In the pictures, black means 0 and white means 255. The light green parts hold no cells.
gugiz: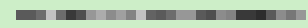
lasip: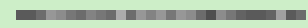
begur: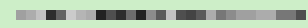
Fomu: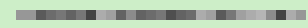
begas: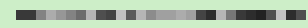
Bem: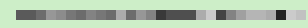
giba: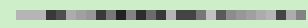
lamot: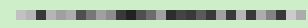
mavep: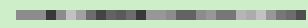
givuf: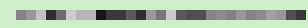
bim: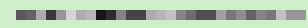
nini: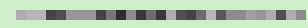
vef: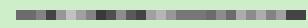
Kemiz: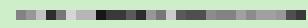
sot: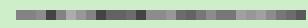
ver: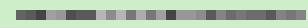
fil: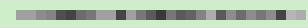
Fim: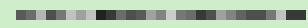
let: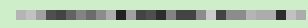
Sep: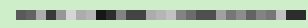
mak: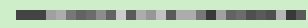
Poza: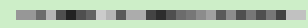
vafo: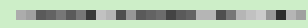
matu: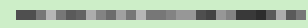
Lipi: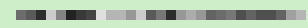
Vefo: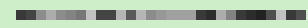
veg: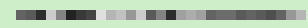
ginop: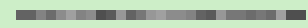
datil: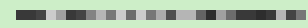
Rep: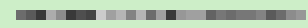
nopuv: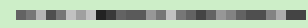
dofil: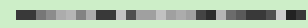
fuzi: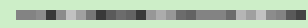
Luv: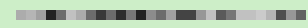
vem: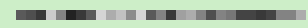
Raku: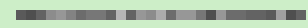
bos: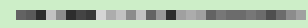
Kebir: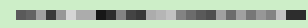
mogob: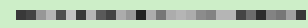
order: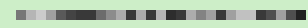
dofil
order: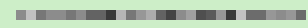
mavep
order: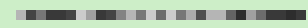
datil
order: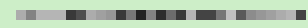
giba

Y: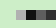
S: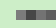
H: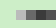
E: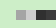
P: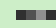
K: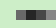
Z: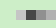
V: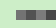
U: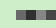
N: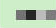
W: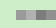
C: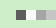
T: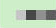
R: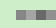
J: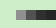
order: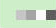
C
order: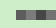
S
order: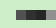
J
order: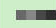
U
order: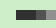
P
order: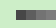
S
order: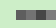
S

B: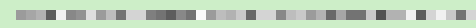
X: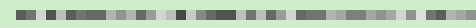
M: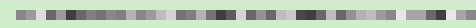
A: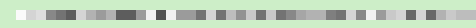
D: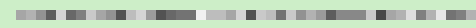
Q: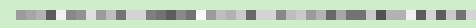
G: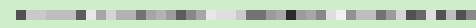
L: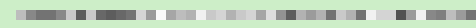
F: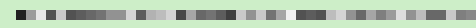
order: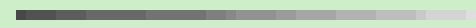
X
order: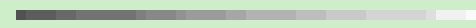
B
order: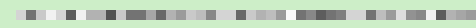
B

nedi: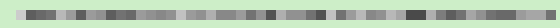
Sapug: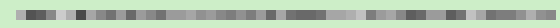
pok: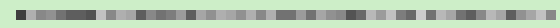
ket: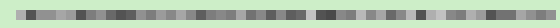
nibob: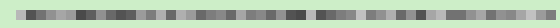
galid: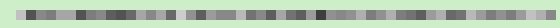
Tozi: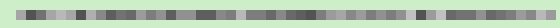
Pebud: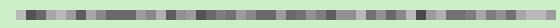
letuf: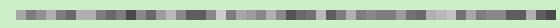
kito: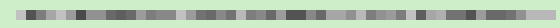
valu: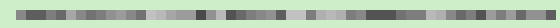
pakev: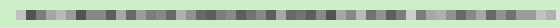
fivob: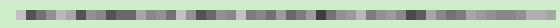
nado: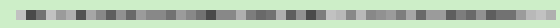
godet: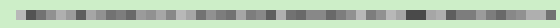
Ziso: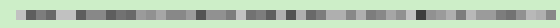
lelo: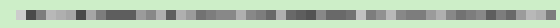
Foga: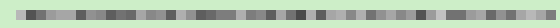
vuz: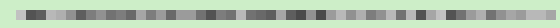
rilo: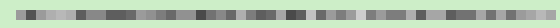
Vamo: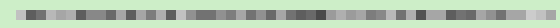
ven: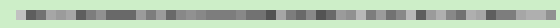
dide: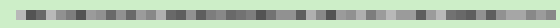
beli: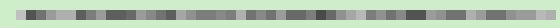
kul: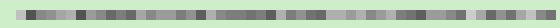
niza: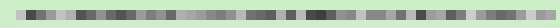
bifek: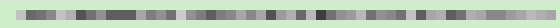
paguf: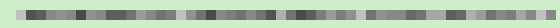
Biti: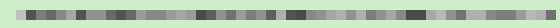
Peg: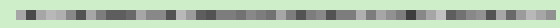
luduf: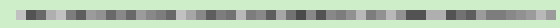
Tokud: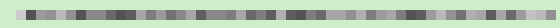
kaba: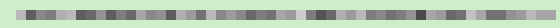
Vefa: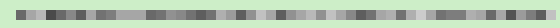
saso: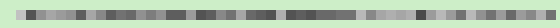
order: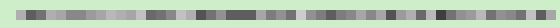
bifek
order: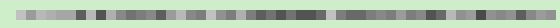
luduf
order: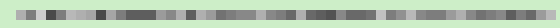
lelo
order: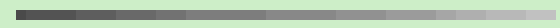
luduf
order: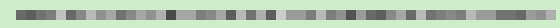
kaba
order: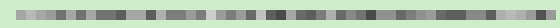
rilo
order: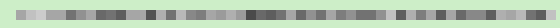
Vamo

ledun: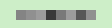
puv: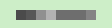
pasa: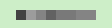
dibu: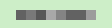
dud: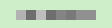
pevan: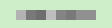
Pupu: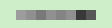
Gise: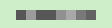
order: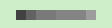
pasa
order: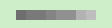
pevan
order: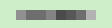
puv
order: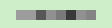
ledun

